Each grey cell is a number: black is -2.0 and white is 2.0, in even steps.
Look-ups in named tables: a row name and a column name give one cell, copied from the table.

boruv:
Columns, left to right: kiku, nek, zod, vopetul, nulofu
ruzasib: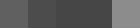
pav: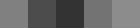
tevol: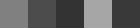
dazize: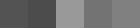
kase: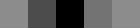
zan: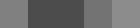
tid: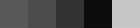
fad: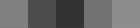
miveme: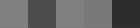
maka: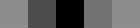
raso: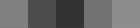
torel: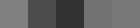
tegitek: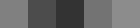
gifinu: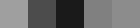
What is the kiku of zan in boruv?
0.0
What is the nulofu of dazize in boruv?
0.0
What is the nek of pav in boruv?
-0.8
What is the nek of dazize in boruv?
-0.8
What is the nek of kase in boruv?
-0.8
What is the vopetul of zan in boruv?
-0.2
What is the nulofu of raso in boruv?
0.2
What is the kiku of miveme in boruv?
0.0
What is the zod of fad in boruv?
-1.2
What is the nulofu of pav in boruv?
0.2
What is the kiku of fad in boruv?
0.0

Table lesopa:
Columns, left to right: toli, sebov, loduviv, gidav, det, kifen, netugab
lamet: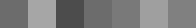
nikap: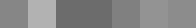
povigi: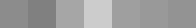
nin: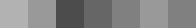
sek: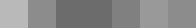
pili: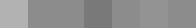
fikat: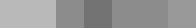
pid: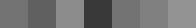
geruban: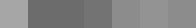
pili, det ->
0.2
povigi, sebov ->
0.0
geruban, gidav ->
-0.2
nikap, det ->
0.0
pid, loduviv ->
0.2
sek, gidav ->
-0.3
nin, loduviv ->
-0.8
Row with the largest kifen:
lamet

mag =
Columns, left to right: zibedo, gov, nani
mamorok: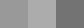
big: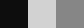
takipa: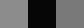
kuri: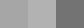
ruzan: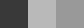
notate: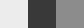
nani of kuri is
-0.2
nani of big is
0.1
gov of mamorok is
0.7
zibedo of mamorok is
0.4
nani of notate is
0.2
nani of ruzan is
0.4
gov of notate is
-1.1
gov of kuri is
0.8
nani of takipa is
-0.1
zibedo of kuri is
0.6
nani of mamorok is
-0.2
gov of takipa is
-1.9
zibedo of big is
-1.8
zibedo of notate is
1.7
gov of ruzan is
0.9
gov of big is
1.3
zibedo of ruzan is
-1.1
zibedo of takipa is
0.2

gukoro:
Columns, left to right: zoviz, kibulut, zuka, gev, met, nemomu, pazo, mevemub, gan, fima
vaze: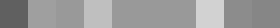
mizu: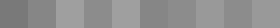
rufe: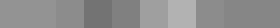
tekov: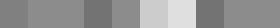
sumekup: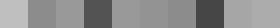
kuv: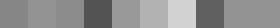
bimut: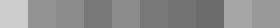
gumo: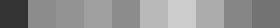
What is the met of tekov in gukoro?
0.2
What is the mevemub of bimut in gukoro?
-0.3
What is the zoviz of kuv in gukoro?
0.1
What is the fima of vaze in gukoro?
0.1
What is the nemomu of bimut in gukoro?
-0.1
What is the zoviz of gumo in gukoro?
-1.2
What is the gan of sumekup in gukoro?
0.6
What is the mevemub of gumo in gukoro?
0.7
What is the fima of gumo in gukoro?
-0.2
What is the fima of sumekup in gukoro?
0.7
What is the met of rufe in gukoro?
0.0
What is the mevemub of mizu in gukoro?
0.4

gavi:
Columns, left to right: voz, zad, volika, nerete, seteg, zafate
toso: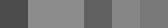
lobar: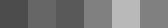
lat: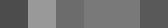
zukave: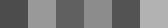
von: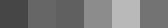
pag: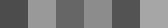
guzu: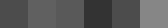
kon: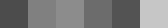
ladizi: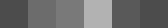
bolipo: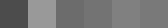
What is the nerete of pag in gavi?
0.2
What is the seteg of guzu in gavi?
-0.8
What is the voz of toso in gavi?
-0.8
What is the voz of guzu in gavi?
-0.8
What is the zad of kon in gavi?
0.0
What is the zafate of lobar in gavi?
0.0
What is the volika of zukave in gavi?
-0.5
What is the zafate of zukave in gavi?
0.8
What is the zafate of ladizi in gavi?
-0.8
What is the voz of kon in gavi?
-0.8
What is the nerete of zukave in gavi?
0.2
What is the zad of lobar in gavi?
-0.4
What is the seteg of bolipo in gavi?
0.0

